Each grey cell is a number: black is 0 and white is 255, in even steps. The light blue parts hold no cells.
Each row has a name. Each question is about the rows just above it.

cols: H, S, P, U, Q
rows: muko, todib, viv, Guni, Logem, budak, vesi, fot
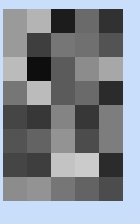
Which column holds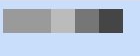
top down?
H
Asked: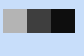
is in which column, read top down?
S
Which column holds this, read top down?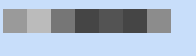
H
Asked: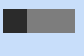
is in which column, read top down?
Q
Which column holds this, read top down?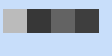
S
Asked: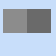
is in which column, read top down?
U
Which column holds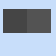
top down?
H

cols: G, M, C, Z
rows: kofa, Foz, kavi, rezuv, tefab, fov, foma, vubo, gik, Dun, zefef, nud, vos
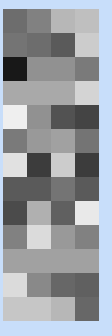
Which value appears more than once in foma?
[60]
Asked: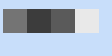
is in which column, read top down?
Z
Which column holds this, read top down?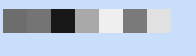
G
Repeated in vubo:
[90]
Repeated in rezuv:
[169]
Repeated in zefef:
[161]

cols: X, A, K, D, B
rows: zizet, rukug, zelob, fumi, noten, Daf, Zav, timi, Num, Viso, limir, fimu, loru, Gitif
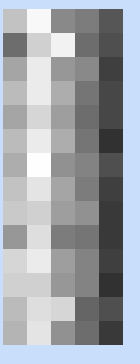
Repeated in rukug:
[109]
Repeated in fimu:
[208]

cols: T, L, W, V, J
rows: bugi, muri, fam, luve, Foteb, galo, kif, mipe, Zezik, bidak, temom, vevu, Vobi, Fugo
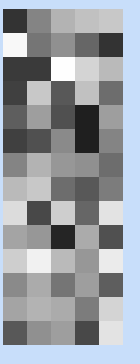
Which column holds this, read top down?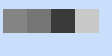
L
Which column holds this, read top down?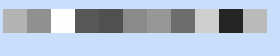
W
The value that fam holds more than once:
[58]
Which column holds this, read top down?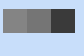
L

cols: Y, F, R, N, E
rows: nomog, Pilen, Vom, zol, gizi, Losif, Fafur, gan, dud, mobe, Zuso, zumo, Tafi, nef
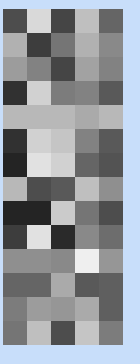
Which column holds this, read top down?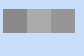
R
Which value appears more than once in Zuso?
[143]
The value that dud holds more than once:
[36]
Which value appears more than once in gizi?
[184]
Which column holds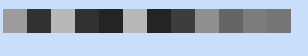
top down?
Y

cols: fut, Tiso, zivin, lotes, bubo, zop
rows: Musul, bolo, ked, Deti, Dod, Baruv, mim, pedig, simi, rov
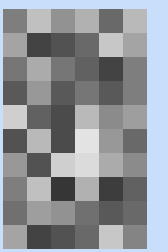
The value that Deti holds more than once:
[89]
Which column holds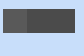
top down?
zivin
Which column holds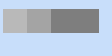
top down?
zop
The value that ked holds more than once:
[118]
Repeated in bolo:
[164]
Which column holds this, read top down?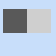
fut

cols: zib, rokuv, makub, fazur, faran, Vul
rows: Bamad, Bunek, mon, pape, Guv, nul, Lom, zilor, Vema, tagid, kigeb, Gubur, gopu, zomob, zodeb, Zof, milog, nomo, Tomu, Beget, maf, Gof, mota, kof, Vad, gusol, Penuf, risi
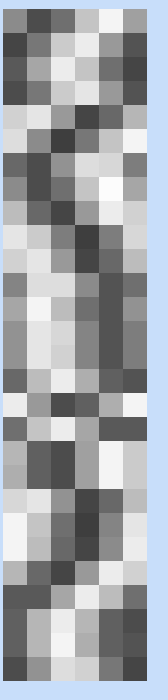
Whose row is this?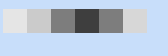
tagid
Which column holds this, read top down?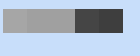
fazur

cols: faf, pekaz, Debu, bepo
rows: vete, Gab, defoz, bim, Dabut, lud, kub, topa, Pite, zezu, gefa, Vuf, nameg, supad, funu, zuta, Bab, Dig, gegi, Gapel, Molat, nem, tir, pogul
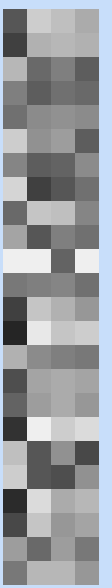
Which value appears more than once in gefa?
[239]
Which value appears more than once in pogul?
[183]
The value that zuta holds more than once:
[164]

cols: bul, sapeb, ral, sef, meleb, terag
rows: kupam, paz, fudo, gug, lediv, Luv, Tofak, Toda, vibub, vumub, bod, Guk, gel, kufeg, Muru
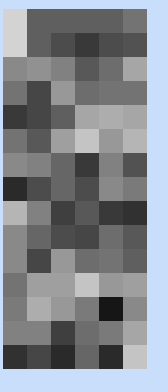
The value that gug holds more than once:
[115]
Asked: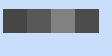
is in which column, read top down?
sapeb
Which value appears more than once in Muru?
[42]
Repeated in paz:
[76]
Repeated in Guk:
[159]
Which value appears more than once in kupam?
[95]

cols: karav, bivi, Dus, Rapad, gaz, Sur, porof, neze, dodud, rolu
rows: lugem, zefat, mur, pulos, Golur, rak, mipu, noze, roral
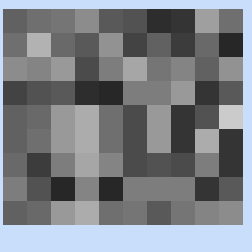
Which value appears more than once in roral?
[117]
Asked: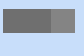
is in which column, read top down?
gaz
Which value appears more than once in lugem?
[111]
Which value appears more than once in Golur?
[153]

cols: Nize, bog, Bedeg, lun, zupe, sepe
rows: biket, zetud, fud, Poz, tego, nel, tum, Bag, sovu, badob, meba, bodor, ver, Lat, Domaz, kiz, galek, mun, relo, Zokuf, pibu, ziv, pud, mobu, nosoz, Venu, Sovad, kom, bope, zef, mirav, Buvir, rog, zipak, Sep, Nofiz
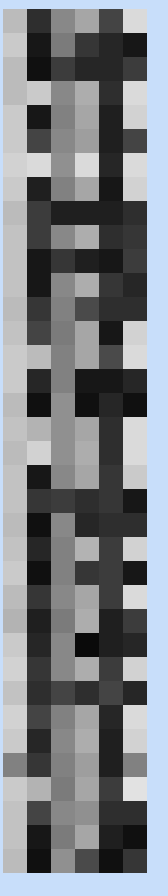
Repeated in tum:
[218]
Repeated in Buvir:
[129]

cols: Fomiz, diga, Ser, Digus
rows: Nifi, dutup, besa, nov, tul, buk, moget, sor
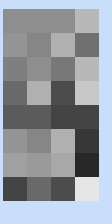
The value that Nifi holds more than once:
[142]
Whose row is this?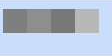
besa
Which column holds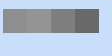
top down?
Fomiz
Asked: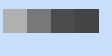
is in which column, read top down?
Ser
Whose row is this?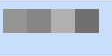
dutup
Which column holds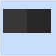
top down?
Digus
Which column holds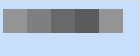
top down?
Fomiz

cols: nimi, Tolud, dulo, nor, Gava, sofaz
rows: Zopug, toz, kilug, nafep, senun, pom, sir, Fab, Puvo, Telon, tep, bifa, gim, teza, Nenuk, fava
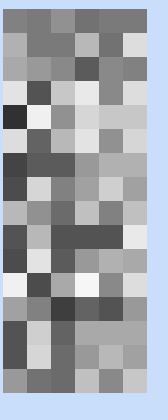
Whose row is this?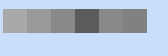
kilug
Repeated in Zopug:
[122]
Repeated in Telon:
[83]
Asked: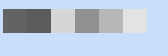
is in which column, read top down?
Tolud

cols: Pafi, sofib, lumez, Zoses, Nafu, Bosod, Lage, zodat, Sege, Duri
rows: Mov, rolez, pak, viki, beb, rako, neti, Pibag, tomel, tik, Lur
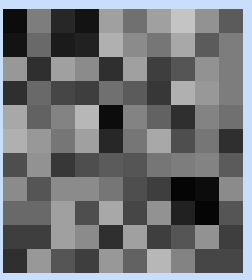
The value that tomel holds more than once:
[105]
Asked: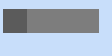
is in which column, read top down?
Duri
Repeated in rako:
[118]
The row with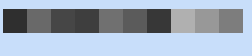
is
viki
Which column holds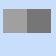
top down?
Lage
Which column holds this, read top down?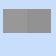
sofib

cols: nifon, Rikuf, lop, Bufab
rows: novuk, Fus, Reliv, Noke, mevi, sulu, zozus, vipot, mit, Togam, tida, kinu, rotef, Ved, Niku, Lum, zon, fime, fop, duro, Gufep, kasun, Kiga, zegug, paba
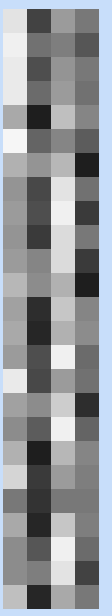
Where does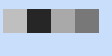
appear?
paba
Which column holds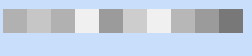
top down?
lop
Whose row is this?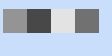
vipot
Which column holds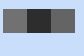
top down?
Bufab
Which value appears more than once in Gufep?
[120]

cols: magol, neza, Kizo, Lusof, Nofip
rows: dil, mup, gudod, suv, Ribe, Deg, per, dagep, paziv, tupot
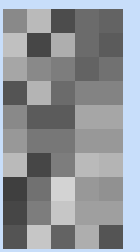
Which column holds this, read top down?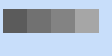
Nofip
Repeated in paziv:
[159]
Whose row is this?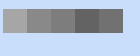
gudod
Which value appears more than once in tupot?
[84]
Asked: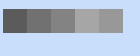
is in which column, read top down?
Nofip

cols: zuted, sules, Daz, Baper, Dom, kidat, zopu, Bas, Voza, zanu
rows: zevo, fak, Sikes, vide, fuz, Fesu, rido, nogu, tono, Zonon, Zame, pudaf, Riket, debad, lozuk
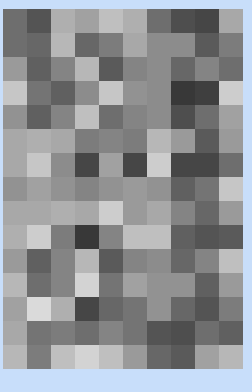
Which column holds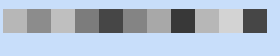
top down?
Baper
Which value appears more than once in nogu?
[146]
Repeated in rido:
[70]
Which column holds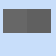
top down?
sules
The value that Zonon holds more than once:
[191]

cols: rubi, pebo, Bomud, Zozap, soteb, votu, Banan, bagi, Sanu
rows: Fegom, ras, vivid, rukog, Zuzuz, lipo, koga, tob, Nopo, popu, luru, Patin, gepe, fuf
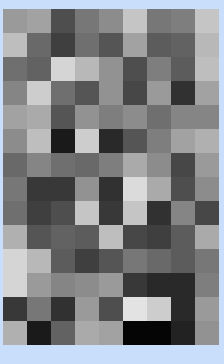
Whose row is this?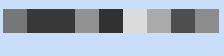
tob
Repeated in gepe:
[154]
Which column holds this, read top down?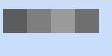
Banan

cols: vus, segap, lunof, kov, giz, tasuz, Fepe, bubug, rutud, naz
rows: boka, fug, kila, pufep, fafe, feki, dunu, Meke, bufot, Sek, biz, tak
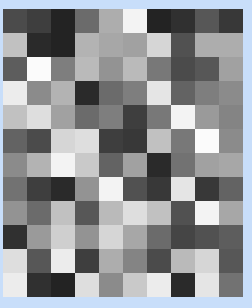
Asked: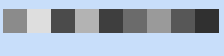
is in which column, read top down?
segap
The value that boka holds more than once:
[35]

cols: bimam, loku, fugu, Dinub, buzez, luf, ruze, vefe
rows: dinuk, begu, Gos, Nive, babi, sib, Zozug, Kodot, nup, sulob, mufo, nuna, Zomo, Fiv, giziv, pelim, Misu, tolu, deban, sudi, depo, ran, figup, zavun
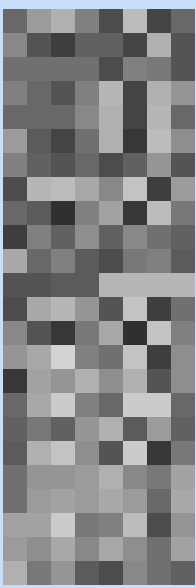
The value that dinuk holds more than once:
[104]
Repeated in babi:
[104]
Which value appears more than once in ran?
[162]
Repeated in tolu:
[97]
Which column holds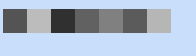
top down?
fugu
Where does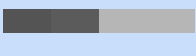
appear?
nuna
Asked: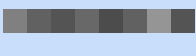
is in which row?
Zozug

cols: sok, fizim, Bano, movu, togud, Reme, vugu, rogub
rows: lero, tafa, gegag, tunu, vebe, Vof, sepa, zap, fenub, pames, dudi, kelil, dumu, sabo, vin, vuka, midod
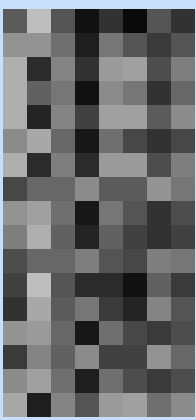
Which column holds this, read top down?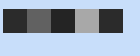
fizim
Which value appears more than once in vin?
[65]

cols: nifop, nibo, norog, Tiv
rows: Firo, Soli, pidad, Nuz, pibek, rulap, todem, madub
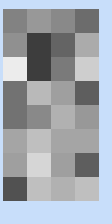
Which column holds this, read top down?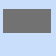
nifop
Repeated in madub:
[191]
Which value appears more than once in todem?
[159]
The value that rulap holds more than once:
[165]

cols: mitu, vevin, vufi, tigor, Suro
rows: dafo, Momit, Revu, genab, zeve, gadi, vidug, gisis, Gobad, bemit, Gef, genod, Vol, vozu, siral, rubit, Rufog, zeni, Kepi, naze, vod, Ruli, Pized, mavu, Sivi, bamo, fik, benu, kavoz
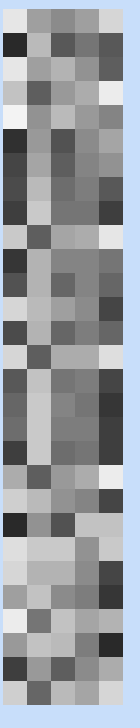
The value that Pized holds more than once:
[201]
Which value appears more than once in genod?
[102]
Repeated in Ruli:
[194]
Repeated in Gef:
[132]
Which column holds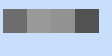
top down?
vufi
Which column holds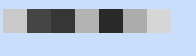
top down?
Suro

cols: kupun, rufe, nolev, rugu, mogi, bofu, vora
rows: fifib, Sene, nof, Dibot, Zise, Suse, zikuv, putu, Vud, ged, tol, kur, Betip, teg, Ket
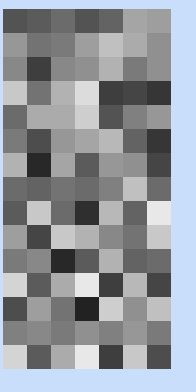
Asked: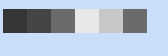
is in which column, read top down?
vora
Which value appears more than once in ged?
[200]
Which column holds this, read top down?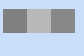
mogi
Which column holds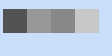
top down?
kupun
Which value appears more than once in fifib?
[83]
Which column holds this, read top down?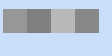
mogi

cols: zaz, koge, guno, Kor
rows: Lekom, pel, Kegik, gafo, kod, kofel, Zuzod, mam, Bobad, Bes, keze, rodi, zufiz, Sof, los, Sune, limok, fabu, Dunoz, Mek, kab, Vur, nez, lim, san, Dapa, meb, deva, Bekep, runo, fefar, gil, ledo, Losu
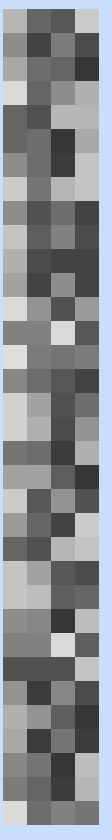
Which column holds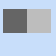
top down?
Kor
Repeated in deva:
[81]
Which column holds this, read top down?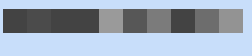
Kor
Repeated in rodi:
[67]
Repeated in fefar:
[60]
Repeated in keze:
[67]

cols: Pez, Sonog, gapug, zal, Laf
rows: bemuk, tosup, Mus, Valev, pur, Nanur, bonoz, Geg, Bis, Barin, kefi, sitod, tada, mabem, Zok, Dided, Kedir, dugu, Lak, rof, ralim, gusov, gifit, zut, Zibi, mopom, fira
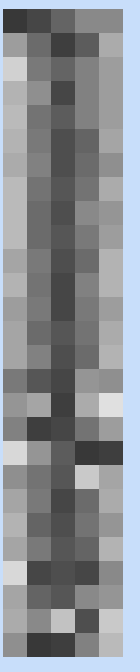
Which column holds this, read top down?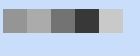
zal
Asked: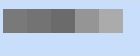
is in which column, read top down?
zal
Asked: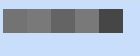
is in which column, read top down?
Sonog
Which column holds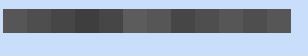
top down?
gapug
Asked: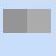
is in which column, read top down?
zal

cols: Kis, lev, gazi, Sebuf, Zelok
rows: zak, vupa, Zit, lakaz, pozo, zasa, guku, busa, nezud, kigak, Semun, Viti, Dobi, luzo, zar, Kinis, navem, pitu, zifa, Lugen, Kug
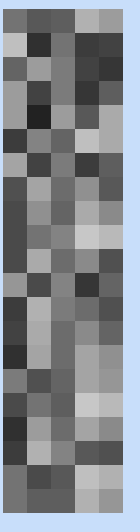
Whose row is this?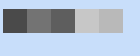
navem
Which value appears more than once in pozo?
[156]
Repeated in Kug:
[94]

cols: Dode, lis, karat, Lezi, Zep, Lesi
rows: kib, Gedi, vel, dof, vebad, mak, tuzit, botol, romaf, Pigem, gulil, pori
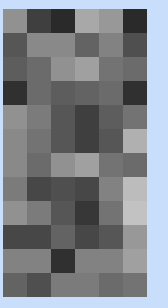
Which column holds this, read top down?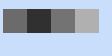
Lesi
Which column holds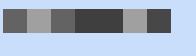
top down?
Lezi
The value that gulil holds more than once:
[130]
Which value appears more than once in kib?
[42]
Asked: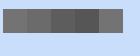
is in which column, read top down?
Zep
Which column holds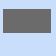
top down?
lis
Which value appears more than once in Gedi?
[137]

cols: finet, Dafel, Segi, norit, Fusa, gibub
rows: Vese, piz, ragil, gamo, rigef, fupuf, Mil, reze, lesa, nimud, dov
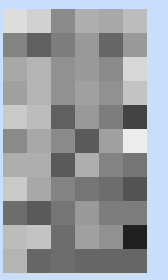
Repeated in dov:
[102]
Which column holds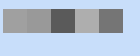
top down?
norit
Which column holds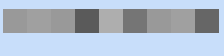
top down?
norit
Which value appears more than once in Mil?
[174]
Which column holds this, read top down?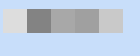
finet
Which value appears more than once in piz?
[153]
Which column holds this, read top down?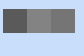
Segi

